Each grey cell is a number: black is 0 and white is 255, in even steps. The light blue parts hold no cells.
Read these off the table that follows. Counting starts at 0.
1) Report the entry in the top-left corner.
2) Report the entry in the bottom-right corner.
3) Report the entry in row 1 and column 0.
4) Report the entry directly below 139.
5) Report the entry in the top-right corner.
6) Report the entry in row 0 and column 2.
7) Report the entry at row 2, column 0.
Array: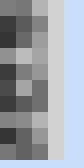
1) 125
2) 210
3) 60
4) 98
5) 210
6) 180
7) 53
